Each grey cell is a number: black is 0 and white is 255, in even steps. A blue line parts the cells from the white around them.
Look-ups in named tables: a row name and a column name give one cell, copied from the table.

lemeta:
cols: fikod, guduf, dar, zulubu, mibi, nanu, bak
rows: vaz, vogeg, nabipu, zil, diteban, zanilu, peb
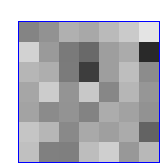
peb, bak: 184
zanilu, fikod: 197
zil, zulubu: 200
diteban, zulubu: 131
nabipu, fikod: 182
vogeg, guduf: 154
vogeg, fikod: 210
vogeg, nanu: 171
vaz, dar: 176
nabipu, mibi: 158
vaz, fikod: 132
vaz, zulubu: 168
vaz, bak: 228
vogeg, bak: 41

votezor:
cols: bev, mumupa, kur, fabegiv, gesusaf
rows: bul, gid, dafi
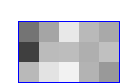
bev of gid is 63
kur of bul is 232
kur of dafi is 242
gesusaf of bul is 169
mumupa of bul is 165
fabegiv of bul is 185
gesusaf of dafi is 153
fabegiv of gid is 175
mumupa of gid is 187
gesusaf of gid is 192

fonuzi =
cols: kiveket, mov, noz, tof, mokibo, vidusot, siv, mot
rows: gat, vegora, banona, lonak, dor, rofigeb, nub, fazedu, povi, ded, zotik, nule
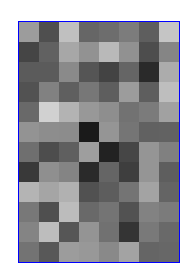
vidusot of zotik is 52
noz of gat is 192
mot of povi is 100
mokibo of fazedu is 101
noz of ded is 188
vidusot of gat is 124
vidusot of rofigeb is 117

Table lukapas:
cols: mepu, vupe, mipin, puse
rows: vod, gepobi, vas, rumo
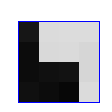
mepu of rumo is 16
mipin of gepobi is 218
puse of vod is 220
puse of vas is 214
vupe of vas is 16
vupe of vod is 219
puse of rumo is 219
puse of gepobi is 214
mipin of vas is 18
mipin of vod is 220
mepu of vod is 22

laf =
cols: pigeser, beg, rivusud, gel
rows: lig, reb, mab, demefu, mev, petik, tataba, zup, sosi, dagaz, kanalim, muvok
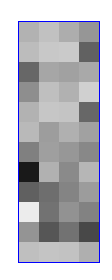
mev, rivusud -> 196
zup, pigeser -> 25
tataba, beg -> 159
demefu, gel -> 208
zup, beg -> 177
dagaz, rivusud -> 146
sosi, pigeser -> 96
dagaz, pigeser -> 236
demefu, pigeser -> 142
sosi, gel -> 156

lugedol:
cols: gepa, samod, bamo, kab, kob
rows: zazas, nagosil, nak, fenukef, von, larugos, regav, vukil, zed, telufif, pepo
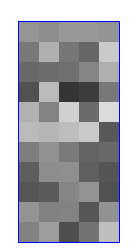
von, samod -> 131
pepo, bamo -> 79
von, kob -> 219
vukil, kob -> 85
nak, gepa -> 104
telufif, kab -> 86
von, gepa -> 177
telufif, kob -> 146
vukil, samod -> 141
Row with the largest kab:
larugos

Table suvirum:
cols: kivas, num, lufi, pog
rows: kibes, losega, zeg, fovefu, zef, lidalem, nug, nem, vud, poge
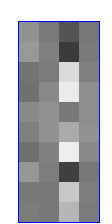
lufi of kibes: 84
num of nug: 129
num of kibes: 121
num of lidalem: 145
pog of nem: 120
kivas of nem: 151
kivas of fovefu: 112
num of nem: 125
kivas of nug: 111
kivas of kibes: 146
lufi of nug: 237
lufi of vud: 199
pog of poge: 123
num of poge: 119

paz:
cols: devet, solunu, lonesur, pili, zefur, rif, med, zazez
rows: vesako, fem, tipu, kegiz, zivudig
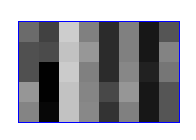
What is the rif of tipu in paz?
135
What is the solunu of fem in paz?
75
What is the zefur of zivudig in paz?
51
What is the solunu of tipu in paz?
1
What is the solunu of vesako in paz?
65
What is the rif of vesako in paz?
128
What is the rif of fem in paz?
128
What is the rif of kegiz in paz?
150
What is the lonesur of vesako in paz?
205
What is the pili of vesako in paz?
128
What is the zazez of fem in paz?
131
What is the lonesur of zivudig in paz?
194
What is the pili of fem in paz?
151

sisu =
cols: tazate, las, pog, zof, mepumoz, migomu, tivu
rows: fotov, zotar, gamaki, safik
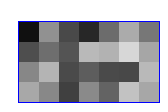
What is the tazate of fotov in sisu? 16
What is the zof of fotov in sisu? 39
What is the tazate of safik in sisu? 168
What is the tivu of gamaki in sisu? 185
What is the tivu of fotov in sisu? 119
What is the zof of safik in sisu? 138
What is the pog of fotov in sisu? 73
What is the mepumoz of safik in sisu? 99
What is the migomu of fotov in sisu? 171
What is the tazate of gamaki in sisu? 135
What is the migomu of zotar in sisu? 215
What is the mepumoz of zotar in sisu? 178
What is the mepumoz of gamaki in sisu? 74
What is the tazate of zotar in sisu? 78
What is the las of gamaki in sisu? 180
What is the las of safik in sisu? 136
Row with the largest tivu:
gamaki

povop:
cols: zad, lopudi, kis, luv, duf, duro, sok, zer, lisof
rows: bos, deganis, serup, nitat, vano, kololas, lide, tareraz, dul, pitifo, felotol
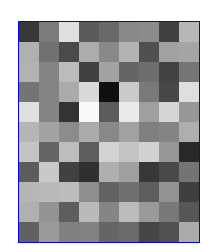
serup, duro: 101
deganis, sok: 80
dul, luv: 142
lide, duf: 211
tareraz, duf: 175
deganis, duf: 137

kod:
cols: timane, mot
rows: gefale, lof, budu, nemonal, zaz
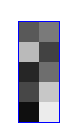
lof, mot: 66
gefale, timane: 89
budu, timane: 38
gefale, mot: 122
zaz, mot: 236
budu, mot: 110
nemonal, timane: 71
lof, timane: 186
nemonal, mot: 199
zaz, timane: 15
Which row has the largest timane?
lof

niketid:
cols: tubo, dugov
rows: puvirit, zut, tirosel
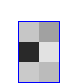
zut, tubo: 41
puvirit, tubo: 198
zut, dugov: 226
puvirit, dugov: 161
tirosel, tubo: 202
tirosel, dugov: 187
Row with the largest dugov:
zut

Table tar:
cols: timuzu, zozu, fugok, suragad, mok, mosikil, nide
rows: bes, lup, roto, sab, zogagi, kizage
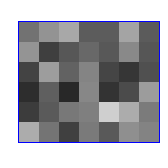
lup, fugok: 87
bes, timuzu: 114
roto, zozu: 157
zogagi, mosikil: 172
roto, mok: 69
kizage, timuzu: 172
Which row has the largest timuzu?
kizage

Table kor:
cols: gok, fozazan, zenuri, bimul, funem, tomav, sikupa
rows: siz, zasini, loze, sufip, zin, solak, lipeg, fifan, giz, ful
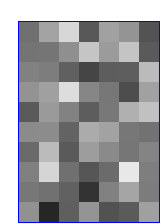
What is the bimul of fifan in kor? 86
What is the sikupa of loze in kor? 187
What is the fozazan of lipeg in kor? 187
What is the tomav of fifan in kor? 232
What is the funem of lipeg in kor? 138
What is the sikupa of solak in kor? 114
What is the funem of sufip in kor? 119
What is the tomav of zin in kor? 176
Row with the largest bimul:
zasini

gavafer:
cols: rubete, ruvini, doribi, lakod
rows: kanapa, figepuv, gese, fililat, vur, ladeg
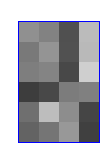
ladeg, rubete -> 99
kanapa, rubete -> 144
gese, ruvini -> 132
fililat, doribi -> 124
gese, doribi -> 72
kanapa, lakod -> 187
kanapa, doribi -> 80
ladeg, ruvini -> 117
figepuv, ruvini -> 148
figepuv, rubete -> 121
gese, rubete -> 126
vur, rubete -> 111
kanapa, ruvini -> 130
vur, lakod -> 69
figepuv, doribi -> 81

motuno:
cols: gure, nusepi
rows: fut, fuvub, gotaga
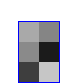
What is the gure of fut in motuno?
169
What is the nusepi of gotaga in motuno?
198
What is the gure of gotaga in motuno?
62
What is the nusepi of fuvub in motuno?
27
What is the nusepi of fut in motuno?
133
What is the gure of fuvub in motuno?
138
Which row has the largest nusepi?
gotaga

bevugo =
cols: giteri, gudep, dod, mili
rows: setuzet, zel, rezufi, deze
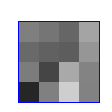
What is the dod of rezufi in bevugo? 169
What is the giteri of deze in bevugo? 38
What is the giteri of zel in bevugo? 105
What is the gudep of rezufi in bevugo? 69
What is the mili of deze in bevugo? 130
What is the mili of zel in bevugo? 150
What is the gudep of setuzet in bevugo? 117
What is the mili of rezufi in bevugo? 131

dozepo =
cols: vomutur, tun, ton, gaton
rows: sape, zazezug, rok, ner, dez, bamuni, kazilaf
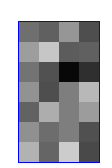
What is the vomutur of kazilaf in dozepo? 178
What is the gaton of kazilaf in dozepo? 73
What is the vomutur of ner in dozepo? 146
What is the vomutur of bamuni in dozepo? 144
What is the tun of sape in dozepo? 96
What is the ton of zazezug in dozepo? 92
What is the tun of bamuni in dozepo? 109
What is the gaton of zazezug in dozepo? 96
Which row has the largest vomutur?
kazilaf

